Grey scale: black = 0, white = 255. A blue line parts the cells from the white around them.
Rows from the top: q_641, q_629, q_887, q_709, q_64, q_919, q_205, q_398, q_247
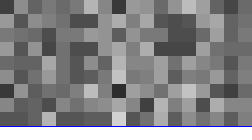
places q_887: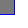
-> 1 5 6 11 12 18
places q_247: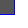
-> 1 2 5 6 10
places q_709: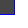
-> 4 12 13 14

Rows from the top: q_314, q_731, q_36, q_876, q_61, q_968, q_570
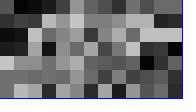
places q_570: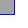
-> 3 5 8
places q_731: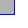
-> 10 11
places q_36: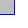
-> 3 11 12 13
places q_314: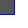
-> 1
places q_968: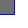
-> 1 2 4
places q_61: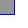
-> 5

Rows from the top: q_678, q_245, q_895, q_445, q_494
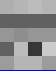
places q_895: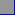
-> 1 3 4
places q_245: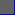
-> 1 2 3 4
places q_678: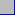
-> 3
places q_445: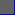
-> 1
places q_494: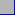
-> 2 3
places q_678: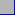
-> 2 4

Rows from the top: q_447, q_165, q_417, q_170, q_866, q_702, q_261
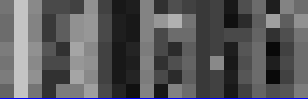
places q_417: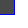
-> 8 12 17 18
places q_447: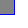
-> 11 21
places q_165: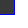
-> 4 15

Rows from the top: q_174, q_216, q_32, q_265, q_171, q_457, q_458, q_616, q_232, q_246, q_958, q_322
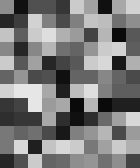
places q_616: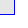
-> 3
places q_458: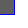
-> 9 10
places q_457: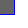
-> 1 6 7 9
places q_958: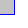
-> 4

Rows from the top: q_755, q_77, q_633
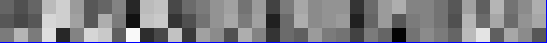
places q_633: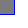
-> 1 3 24 27 32
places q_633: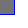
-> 25 30
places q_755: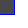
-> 13

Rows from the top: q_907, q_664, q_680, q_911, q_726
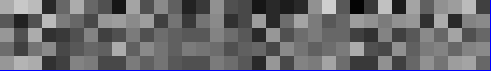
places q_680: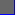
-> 24 25 32 35
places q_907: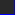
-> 4 20 22
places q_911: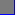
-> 14 25 31

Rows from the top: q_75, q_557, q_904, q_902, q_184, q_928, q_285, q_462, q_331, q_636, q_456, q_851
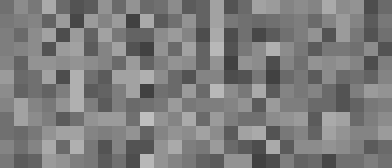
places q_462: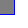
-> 7 9 15 16 21 22 28
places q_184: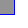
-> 3 4 6 13 16 18 23 25
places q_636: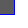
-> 17
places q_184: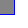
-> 1 8 21 26
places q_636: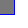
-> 3 21

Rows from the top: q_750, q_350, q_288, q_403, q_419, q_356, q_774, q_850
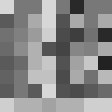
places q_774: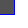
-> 5
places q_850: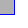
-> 2 3 5 6
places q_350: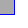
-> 3 6 8
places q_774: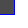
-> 6
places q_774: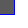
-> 1 3 7
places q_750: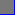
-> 2 3 5 7 8
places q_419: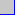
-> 4 7

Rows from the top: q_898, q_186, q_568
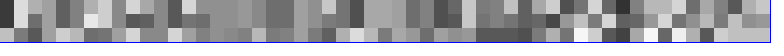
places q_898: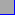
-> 11 27 28 39 51
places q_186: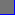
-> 14 25 35 37 49
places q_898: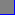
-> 6 31 36 46 52
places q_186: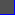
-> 26 32

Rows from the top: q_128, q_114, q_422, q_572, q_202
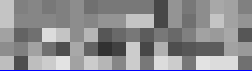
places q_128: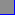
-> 6 15
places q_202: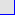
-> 5 15
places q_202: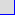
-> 12 16 17
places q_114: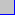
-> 1 10 11 16
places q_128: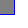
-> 2 5 18
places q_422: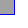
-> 1 15

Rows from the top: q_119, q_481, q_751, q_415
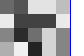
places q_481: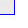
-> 1 5
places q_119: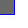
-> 1

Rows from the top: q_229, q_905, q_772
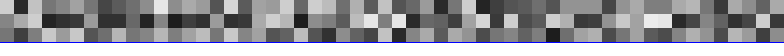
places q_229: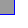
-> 15 20 31
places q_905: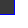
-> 6 18 36 42 56
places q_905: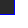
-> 30 49
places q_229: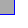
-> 14 46 49 53 56

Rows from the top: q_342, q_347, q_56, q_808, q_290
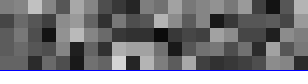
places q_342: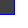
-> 19
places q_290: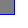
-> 12
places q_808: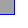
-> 10 11 20
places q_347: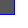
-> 3 11 18 19
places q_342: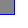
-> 2 4 7 15

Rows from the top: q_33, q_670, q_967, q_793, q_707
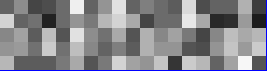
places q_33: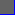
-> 1 7 10 16 17
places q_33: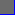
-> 5 12
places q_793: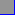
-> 1 12 13 16

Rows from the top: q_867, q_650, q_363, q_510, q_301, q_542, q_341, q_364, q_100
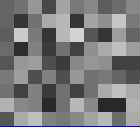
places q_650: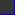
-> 2 6
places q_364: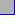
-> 1 10
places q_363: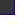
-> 4 8
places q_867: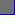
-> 2
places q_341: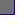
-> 1 5 7

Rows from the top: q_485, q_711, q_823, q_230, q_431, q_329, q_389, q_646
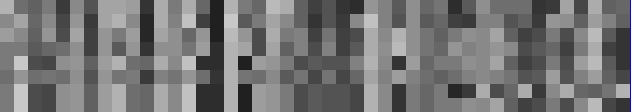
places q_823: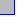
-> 17 43
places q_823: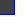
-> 7 23 25 38
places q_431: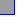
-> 8 19 30 42
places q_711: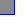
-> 1 4 10 21 26

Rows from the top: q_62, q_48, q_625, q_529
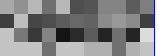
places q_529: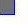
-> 4 9
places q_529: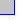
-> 1 2 3 5 6 11
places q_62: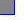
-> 8 9
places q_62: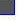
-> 7
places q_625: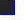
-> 8 10
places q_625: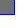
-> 9

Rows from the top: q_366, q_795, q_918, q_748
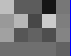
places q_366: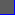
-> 2 3
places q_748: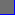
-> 1 2 3 4

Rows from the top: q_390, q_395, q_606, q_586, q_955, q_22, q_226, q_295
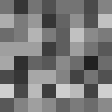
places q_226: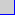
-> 1 5 8
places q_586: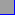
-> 1 2 3 6
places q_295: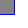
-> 2
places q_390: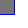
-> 1 3 5 6

